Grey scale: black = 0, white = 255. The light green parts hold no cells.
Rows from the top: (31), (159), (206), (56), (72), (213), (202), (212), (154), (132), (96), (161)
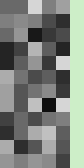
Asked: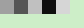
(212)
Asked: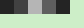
(56)
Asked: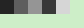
(72)

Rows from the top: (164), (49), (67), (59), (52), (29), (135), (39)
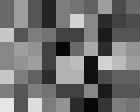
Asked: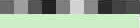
(49)
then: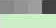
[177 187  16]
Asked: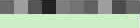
(164)
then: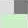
[147  44   7]
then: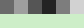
[135  44  65]
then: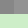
[158  65 177]

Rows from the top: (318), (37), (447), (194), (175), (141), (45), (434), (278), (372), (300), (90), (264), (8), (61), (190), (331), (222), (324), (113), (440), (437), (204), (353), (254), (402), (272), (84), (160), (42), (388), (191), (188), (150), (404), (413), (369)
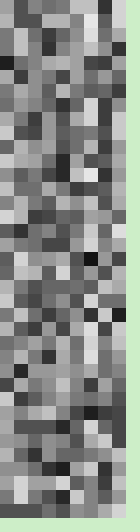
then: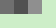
[131 170 211]
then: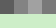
[111 131  81]
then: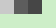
[111 143  81]

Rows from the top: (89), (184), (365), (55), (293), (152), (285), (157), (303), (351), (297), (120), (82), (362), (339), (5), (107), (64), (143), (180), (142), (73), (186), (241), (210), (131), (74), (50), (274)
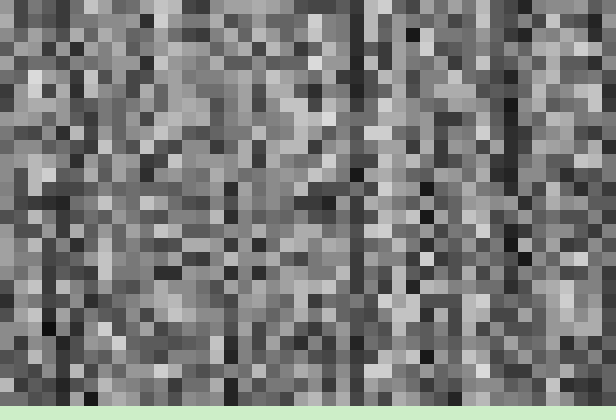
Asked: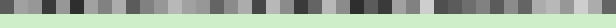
(55)
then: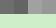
[139  79  24]

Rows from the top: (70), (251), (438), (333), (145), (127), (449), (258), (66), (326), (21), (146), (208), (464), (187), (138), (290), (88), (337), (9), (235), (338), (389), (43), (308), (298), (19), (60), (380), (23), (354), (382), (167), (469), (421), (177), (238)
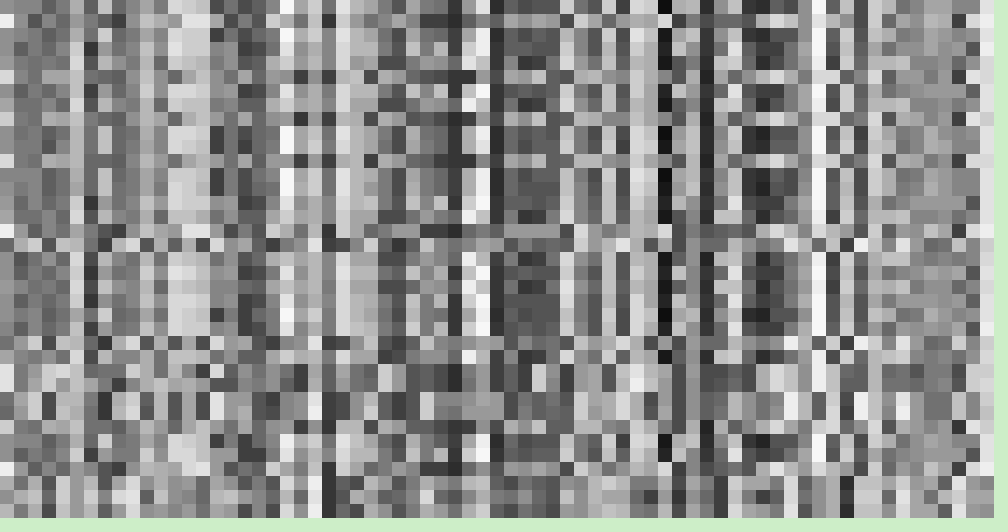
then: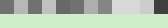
[113  75 104]
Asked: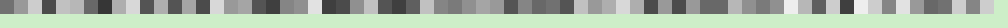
(308)
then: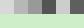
[153 144 193]
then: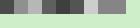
[144 165 153]
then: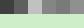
[165 153  84]
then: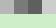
[122 183  54]

